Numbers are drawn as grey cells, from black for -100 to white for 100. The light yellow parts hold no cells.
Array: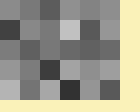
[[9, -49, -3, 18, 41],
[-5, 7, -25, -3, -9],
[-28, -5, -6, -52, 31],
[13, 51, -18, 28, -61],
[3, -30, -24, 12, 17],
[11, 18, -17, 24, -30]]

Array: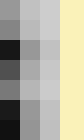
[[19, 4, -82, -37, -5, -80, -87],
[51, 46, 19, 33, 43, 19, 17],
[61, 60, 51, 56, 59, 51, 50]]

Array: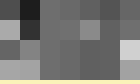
[[-39, 33, -21, 30],
[-77, -61, 3, 28],
[-14, -14, -14, -14],
[-18, -12, -18, -18],
[-25, 8, -25, -25],
[-34, -24, -24, -24],
[-20, -13, 63, 27]]

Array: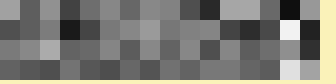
[[26, -37, -4, -23],
[-26, -26, 7, -32],
[14, -3, 34, -38],
[-48, -80, -22, -10],
[-14, -46, -18, -32],
[6, -5, 4, -39],
[-19, 6, -28, -19],
[7, 21, 7, -34],
[2, -7, -22, -11],
[-38, 1, 6, -22],
[-68, 4, -38, -6],
[30, -47, 5, -6],
[31, -65, -27, -21],
[-18, -43, -14, -28],
[-88, 90, 12, 76],
[19, -73, -62, 28]]

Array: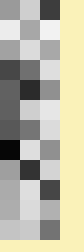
[[21, 85, 27, -44, -24, -25, -31, -95, 25, 34, 36, 54],
[62, 31, 72, -12, -66, 62, -8, 74, -60, 74, 71, 58],
[-52, 90, 32, 74, 13, 80, 72, 13, 66, -45, 39, -10]]

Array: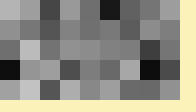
[[41, 13, -13, -89, 26],
[24, -7, 47, 17, 52],
[-45, -33, -10, 24, -33],
[20, 2, 14, -39, 36],
[-13, -12, 10, -2, 7],
[-81, -5, 1, -18, 24],
[-24, -28, -2, 31, -17],
[-8, 10, -51, -90, -18],
[23, -1, -8, -41, 14]]

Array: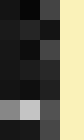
[[-84, -80, -82, -83, -84, 6, -83],
[-95, -71, -90, -78, -88, 54, -81],
[-47, -84, -46, -69, -75, -36, -44]]
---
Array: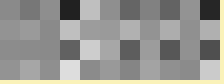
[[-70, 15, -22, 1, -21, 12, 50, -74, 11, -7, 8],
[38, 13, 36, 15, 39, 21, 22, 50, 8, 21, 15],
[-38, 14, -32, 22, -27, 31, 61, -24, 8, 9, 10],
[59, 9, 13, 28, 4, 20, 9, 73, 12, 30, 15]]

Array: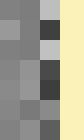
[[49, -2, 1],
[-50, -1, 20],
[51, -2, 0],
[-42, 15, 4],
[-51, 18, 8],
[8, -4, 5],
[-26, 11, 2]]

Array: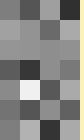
[[-62, 25, -33, -1],
[33, -17, 15, 26],
[14, 11, 15, 17],
[-5, 11, -57, -28],
[33, -31, 88, 8],
[-24, 11, -33, -10],
[33, -59, 40, -1]]

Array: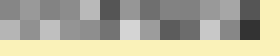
[[-33, 30, 20, 1, 2, -13, 18, -33, 45, 10, 3, 20, 5],
[-60, 6, 57, -15, -28, 22, 66, -10, 11, 16, 50, 14, 42]]

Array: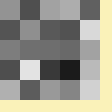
[[-25, 36, 27, -38, 15],
[70, -36, -30, 12, -34],
[27, -18, -14, -13, -2],
[46, -79, -55, 78, -39],
[64, 4, 20, -28, 38]]

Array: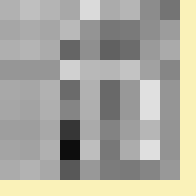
[[-9, 10, 42, 34, 71, 32, 41, 50, 39],
[22, 11, -4, -7, 16, 45, 30, 34, 30],
[33, 21, -15, -24, 12, -21, 34, 41, 37],
[5, 26, 53, 43, 44, 63, 18, 18, 18],
[17, 76, 19, -18, 39, -16, 39, 30, 32],
[17, 75, 19, -17, 37, 4, 37, 28, 30],
[16, 43, 24, 3, 33, -58, 32, 24, 24],
[15, 75, 35, -6, 49, -90, 38, 27, 29],
[19, 4, -4, -3, 19, -31, 32, 40, 34]]

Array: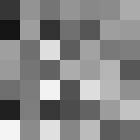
[[34, 9, 7, 16, -8, 15, -58],
[21, 24, -33, -12, -61, 24, -84],
[-1, -6, 27, -27, 74, -13, 25],
[-32, 41, 22, 35, -23, -8, 21],
[13, 44, 73, -36, 90, -3, -14],
[52, 22, -22, -40, -57, -2, -75],
[-15, -29, 47, 5, 76, 9, 91]]
